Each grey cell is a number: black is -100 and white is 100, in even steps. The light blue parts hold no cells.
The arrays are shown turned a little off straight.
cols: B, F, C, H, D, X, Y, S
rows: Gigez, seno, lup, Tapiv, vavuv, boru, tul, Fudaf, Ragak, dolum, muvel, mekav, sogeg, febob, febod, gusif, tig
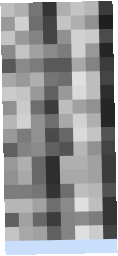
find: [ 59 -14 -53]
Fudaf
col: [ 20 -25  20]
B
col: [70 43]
X

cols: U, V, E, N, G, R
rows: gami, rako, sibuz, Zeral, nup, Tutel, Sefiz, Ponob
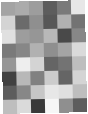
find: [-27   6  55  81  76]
Sefiz
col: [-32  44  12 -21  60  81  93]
N

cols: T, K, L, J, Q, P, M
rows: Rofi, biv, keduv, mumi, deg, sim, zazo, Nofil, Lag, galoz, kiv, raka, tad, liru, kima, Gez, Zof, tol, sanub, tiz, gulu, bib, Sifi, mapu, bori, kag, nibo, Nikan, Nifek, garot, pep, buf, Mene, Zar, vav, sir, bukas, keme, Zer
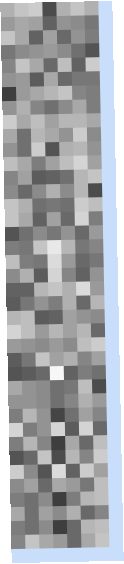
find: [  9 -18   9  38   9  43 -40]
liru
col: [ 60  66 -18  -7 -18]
P
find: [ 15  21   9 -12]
mumi
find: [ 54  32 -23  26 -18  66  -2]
Gez
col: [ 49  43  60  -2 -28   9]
L
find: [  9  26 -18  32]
vav
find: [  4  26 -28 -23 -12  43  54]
tad

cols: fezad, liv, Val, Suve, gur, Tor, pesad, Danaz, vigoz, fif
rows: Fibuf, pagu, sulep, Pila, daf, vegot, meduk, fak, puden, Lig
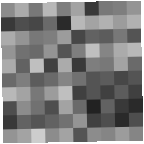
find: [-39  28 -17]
fak
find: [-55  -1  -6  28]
daf
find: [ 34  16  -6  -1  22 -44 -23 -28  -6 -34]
sulep
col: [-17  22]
Suve
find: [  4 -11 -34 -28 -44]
vegot
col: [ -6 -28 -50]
Danaz

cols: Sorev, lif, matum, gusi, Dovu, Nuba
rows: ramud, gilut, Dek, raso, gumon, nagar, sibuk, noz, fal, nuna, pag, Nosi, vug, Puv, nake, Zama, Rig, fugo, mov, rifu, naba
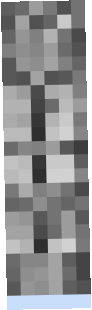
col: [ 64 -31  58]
Dovu
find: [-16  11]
nake
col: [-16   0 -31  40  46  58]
Dovu
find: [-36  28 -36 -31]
nagar
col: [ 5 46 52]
lif
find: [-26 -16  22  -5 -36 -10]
ramud
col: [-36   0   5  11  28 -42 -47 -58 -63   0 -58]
matum

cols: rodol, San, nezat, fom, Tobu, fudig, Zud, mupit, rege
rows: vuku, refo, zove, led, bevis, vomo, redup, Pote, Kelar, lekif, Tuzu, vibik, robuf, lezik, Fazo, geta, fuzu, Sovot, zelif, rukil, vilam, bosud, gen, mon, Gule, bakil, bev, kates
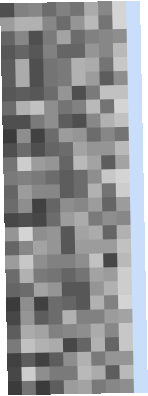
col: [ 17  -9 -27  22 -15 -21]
Tobu
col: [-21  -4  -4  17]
Tobu
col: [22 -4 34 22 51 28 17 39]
Zud
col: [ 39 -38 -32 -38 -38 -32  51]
nezat

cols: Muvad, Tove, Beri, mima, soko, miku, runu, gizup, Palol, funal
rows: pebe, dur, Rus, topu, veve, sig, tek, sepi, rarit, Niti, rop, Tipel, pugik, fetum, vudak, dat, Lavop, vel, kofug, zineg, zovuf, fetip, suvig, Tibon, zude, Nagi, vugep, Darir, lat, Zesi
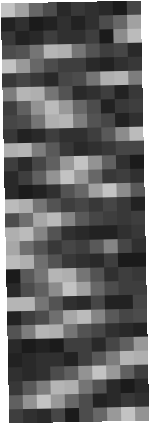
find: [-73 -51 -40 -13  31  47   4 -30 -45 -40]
suvig
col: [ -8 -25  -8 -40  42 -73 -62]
Beri
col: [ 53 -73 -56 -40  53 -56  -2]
Muvad
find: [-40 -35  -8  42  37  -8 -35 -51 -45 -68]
topu
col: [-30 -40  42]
Tove

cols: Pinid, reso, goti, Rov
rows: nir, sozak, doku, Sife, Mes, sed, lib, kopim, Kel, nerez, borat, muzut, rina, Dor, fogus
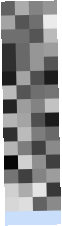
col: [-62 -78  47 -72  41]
Pinid
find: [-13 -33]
doku
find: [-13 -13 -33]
doku
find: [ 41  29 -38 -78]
Kel
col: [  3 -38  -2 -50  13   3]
goti
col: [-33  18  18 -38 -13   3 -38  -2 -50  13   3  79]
goti

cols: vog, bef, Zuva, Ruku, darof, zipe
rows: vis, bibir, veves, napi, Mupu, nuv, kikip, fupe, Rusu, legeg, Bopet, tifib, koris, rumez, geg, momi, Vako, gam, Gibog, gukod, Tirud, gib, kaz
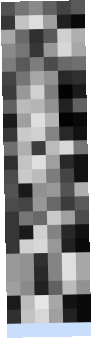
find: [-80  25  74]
Rusu
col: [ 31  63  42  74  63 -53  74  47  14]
Zuva
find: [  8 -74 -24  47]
Tirud
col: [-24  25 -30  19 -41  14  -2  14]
Ruku
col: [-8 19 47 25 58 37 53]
bef

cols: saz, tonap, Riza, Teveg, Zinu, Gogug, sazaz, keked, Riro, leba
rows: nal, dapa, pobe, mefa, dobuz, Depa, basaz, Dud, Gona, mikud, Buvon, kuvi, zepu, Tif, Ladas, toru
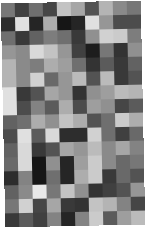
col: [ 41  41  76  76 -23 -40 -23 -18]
saz
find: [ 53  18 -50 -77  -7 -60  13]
mefa
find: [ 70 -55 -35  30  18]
Buvon

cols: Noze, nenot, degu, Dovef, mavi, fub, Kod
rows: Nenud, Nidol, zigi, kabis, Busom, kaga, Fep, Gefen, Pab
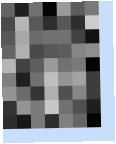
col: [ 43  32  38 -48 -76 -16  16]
nenot
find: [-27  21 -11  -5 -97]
Busom
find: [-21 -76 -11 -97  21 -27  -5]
Nenud
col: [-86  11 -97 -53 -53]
Kod
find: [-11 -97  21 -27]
Nenud
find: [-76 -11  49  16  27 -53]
kaga
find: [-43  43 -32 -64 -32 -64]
Nidol

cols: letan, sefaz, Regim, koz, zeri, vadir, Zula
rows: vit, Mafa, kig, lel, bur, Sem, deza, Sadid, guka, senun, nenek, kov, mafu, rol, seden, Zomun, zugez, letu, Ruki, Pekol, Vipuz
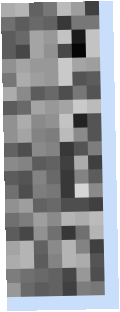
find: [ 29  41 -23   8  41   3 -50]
letu
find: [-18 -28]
Vipuz
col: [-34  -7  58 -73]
vadir
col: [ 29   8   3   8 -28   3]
Regim

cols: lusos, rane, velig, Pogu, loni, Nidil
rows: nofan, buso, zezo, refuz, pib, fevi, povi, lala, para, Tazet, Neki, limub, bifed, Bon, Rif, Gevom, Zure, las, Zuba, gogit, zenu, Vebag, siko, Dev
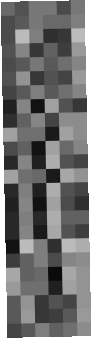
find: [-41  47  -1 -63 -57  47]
zezo
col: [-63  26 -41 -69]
lusos
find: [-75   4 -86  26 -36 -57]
lala
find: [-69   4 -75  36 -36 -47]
limub
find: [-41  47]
zezo
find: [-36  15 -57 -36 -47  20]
fevi

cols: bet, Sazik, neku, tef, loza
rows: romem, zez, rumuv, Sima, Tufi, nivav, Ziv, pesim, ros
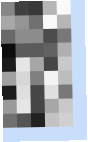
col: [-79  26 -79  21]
bet
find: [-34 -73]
ros
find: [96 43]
zez
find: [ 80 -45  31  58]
pesim
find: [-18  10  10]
rumuv

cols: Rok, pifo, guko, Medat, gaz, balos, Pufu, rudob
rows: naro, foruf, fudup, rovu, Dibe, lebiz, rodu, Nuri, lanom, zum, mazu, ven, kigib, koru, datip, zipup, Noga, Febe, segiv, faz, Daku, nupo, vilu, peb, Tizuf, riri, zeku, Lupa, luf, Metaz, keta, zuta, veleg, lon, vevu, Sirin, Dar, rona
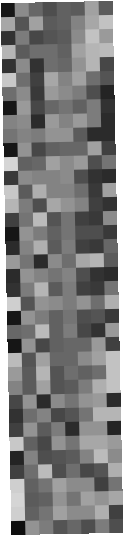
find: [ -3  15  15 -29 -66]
zum
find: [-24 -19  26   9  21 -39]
ven
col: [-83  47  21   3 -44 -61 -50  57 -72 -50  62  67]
Rok

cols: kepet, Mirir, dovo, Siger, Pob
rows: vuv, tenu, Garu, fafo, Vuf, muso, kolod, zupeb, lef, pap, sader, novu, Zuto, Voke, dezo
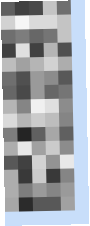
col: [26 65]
dovo
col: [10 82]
Pob

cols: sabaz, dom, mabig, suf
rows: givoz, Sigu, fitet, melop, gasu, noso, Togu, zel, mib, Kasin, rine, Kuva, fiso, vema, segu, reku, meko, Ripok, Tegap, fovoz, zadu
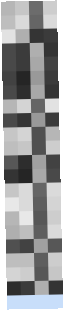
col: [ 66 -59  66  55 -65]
dom
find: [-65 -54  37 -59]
zadu

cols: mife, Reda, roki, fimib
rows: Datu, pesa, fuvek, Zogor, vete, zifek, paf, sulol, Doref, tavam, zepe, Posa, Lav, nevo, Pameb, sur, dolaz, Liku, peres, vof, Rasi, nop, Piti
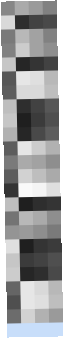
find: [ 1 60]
Zogor
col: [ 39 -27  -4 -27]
mife
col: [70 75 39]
roki
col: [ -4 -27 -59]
mife

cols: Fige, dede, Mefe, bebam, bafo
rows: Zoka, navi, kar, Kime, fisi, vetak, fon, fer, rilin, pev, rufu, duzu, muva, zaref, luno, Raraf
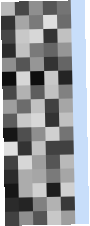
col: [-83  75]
Fige
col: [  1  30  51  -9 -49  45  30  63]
bafo
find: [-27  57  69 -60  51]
rilin
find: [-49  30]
fer

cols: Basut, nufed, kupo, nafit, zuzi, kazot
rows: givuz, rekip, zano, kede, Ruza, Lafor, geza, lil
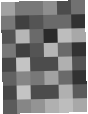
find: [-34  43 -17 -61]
kede
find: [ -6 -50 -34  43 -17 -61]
kede
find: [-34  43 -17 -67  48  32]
zano
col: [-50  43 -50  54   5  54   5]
nufed
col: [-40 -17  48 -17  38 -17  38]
zuzi
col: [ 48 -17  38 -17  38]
zuzi

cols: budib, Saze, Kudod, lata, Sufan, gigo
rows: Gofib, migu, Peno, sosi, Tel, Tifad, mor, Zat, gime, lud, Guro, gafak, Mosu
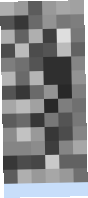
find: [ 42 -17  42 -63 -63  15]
Tifad
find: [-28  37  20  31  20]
Mosu

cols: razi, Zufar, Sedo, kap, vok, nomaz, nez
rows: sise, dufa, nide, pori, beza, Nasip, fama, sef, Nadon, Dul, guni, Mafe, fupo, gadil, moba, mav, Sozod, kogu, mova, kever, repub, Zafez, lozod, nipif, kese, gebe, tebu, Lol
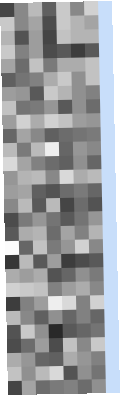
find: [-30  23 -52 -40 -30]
mova
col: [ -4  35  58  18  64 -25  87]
kap

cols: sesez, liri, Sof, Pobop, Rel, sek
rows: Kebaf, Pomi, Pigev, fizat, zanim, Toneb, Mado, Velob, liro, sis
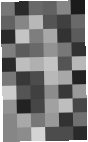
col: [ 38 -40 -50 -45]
Sof
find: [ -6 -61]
fizat
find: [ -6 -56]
Toneb
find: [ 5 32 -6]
liro
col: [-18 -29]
sek

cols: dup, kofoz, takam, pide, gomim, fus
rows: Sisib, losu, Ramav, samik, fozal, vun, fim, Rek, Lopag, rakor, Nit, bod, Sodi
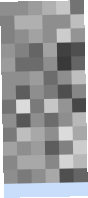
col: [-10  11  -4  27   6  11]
dup
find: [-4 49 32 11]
rakor
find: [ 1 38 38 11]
losu
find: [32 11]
rakor

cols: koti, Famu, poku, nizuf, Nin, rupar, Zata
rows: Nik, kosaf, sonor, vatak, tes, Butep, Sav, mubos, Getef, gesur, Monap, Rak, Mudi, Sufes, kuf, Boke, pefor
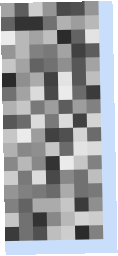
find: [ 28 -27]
Nik
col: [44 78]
Zata
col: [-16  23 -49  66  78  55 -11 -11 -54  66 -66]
rupar

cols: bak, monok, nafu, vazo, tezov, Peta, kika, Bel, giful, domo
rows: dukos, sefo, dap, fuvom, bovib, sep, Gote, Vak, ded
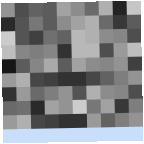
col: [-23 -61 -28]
tezov
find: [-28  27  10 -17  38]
dukos
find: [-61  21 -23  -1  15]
ded

